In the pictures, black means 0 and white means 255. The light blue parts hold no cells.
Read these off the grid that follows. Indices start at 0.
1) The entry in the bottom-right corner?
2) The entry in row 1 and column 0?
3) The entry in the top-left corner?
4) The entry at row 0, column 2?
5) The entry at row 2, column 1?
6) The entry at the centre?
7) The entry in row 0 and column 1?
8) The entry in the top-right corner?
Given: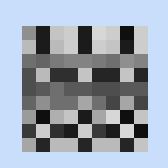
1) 196
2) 186
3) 143
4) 196
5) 100
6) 89
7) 27
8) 205

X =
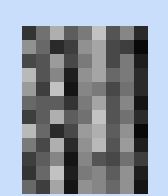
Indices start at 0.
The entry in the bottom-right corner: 21
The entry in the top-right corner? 42
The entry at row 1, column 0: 145
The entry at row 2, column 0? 72
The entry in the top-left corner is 52
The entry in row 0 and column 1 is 113
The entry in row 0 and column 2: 175
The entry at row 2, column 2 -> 155
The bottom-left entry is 104
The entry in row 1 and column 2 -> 42

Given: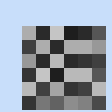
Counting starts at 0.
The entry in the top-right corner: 86
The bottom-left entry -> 52
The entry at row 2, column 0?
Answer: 152
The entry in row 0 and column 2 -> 197
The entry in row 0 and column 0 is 173
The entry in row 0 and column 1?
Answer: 42
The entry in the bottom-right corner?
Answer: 74

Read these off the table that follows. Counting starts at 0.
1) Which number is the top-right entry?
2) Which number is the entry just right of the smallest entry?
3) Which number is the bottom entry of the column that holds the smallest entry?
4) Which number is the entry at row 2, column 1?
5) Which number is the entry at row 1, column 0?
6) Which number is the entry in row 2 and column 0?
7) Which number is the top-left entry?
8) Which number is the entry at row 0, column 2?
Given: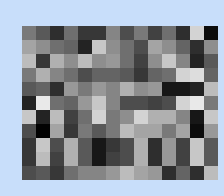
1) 12
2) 164
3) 89
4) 55
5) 164
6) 188
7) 121
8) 46

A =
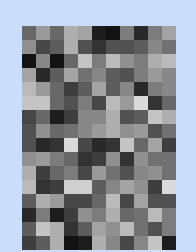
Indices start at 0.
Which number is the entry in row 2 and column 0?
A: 19
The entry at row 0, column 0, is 104
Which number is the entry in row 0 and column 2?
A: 104
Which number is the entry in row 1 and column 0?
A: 144
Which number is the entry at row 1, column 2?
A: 93
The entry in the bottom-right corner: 29
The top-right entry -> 163
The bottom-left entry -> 62
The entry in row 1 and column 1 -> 71
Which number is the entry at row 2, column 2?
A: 19
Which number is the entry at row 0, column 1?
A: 154

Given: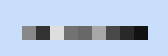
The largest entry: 222
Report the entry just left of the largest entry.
51
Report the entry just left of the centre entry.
114

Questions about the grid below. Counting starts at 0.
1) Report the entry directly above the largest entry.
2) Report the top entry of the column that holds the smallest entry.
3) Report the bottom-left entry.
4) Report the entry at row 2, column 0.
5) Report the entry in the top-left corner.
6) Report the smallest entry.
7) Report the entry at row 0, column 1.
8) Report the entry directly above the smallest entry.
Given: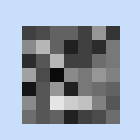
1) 150
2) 98
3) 109
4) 44
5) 64
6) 10
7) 75
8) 182

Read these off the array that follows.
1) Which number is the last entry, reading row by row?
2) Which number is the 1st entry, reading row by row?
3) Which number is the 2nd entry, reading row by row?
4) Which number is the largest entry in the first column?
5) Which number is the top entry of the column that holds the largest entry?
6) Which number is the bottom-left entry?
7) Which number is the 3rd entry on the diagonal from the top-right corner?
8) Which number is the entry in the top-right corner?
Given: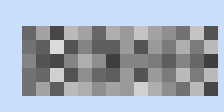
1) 71
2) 103
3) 163
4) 132
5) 71
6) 114
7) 132
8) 83

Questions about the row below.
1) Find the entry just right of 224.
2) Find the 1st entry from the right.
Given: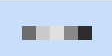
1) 137
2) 45

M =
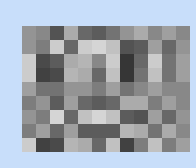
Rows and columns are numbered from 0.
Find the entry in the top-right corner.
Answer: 136
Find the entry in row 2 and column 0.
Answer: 204
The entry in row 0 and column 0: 148
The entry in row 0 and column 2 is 83
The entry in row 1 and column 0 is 148
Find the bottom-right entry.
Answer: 159
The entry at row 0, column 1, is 136
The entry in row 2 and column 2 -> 92
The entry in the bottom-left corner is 204

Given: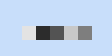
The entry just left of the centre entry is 44
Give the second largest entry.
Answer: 200
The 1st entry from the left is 227

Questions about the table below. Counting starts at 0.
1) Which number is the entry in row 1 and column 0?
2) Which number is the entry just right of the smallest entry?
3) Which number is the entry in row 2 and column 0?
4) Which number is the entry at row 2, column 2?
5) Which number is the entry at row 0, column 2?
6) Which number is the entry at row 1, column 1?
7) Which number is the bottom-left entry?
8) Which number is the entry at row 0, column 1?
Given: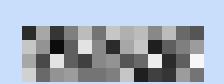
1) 198
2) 95
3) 167
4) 227
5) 53
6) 147
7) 209
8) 167

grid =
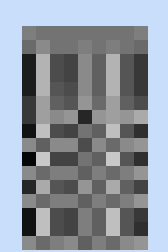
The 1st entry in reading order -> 126
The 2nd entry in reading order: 115
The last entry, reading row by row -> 149
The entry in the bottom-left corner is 138
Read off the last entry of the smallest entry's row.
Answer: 47
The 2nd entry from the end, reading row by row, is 138
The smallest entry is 6
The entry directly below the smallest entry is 138
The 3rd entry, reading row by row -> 115
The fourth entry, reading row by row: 115
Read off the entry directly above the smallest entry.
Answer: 138
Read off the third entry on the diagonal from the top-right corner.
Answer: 179
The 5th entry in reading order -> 115
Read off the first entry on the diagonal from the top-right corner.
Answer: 126
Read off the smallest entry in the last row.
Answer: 96
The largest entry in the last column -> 170

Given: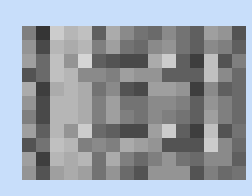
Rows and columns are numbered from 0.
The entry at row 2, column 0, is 159
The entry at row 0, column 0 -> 127
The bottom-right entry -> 115
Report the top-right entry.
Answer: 83
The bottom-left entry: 148
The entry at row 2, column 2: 192
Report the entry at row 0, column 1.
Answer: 53
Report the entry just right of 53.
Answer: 204
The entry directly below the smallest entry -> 73
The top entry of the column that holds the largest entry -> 192
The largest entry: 213
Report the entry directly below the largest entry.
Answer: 138
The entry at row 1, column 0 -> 148
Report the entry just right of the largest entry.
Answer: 95
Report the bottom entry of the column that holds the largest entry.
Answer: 159
